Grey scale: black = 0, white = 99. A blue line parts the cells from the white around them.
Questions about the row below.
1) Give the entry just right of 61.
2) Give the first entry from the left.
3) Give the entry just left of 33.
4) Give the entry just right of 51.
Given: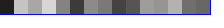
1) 58
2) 12
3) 26
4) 23

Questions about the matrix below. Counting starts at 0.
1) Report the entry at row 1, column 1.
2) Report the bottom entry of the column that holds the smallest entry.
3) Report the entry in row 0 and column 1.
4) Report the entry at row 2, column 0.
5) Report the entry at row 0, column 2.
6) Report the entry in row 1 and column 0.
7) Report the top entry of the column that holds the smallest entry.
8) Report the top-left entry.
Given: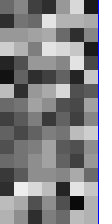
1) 45
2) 73
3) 52
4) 59
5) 25
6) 18
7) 84
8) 41

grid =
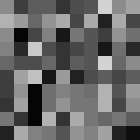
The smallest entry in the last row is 6
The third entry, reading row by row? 36
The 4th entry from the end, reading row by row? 50
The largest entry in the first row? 82
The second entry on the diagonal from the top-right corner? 66
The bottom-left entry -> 13
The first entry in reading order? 54
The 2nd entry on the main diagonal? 60
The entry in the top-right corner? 63
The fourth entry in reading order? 36
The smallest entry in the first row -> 20
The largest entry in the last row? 66
